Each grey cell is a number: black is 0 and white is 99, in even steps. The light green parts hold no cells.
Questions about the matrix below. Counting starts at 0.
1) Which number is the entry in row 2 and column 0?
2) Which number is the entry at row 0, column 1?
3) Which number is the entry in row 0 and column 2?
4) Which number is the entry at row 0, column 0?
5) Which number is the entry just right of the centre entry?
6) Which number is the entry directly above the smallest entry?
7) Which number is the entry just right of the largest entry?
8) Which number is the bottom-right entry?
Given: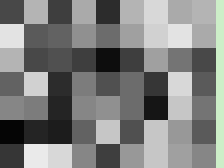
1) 70
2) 70
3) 24
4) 28
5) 42
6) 52
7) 84
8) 52

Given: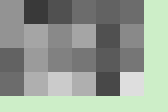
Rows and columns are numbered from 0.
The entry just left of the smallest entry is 57
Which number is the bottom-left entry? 42
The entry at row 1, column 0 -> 57
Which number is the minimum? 22
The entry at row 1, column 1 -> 64
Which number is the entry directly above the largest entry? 46
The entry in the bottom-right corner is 86

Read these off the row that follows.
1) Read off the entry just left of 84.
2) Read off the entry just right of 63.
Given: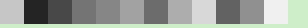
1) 67
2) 42

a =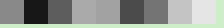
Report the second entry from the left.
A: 9
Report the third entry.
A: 36
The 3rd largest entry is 66

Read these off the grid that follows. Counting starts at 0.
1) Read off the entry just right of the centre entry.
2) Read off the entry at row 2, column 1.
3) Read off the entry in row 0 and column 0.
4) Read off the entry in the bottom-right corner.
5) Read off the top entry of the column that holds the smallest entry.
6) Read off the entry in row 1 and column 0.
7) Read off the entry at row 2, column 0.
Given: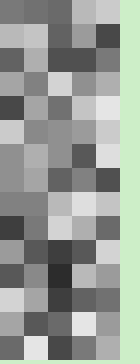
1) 50
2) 68
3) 47
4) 68
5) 41
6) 72
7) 38

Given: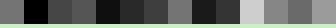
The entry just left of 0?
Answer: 45
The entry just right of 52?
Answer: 41

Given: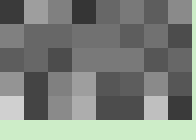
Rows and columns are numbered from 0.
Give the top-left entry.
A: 23
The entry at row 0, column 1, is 61
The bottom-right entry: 23
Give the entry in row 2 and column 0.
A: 36
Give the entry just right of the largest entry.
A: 26
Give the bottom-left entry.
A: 81
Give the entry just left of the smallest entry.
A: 50

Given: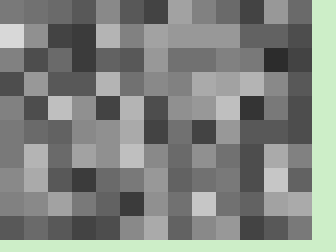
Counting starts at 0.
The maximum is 84
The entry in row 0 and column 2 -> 41
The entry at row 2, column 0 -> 50
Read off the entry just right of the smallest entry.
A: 26
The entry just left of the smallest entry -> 47
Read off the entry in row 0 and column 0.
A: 47
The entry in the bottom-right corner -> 47
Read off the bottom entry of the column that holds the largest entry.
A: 34
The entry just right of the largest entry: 56
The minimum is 17
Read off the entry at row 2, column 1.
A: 30
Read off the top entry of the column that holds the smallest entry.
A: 59
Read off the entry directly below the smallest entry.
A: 53
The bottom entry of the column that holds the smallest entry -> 34
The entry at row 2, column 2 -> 41
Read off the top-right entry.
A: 41
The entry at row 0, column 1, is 44

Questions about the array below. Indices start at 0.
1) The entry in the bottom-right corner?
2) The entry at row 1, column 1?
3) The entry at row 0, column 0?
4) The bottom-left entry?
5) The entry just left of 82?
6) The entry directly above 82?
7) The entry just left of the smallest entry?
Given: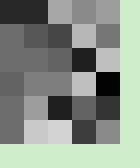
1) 53
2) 34
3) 16
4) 42
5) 78
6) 12
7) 74

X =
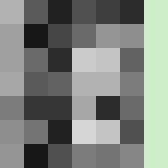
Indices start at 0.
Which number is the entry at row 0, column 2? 13
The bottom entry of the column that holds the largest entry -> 48
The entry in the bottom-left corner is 58
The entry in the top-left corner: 69
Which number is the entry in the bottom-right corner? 52
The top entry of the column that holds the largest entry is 31
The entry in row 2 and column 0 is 62
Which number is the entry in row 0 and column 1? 35
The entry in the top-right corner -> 17
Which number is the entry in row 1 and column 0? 62
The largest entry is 83
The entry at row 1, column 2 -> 27

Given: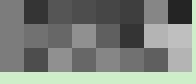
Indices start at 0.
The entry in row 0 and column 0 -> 48
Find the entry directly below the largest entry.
70
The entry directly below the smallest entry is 74
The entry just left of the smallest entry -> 52
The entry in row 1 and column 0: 48
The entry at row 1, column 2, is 40

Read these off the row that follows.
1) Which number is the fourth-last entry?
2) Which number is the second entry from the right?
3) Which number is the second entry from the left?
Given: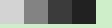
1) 82
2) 23
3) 51

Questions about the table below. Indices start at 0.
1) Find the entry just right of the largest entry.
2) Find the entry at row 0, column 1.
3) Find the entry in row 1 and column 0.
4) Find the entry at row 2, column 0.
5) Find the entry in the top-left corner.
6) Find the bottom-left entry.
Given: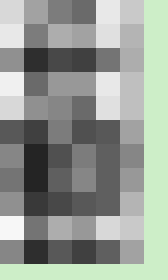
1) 45
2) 63
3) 90
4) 56
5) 84
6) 52

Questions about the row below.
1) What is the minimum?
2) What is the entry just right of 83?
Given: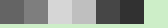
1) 19
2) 74

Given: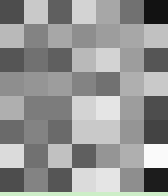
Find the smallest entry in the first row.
7
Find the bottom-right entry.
11
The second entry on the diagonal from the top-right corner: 65
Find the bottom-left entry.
30
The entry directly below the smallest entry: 75
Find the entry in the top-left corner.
30
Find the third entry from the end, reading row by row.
89
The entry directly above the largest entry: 26
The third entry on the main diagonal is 37
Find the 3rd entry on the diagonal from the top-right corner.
82
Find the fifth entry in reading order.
65
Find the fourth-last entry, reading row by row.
85
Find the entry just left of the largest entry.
68

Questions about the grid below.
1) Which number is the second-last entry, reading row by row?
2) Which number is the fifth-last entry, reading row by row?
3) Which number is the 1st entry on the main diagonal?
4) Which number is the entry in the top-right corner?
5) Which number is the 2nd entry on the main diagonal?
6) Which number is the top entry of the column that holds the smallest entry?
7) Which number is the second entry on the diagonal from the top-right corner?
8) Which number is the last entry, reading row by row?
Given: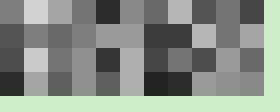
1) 56
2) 14
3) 49
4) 27
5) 49
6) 41
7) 45
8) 53
